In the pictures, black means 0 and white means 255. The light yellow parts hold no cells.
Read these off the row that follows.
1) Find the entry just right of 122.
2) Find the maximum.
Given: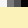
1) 81
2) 246

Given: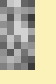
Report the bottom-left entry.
129
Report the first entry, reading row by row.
102
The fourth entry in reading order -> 102
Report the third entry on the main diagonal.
183
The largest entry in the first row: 210
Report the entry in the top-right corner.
89
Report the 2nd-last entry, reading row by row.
129
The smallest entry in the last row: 58

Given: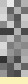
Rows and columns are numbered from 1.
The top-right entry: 177
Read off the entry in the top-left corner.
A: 192
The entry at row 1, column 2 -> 233
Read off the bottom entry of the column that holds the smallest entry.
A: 149
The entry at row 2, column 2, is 99
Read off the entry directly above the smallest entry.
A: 205
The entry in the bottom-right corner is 192
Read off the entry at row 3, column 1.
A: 217

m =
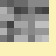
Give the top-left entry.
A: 107
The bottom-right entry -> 191
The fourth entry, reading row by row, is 107
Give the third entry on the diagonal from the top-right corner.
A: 136
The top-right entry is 136
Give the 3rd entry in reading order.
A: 107

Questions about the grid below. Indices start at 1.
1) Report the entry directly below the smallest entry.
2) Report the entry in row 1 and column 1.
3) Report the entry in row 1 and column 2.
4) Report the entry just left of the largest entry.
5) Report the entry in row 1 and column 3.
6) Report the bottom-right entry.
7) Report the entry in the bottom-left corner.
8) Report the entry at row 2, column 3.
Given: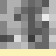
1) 132
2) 132
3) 176
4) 146
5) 176
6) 176
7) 146
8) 146

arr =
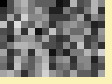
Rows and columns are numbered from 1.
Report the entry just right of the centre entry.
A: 48
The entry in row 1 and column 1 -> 2
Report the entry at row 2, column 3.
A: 136
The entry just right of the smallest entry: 78
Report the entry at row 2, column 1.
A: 48
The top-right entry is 136
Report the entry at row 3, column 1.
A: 62
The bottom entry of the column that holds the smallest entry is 164
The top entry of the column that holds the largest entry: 151
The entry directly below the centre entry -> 78
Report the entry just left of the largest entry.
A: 62
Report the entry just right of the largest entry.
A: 122
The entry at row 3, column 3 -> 78
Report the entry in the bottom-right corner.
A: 164
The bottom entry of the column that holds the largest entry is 136
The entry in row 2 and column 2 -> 78

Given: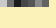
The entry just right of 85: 138
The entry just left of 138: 85
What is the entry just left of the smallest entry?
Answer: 111

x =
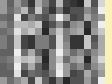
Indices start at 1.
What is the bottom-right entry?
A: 238
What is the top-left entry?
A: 154
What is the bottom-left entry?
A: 154
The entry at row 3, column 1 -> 109
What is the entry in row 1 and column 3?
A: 154
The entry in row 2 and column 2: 109
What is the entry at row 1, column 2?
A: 97
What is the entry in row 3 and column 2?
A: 97
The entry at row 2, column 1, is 154
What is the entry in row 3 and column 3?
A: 226

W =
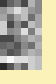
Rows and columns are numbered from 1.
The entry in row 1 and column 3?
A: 125
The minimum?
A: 42
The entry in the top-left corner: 58
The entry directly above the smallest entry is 222
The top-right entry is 137
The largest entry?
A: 249
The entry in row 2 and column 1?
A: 150
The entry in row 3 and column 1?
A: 165
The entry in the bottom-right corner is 191
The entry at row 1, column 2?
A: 100
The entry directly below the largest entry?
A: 85
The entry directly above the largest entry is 85
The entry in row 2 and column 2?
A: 179
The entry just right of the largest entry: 222
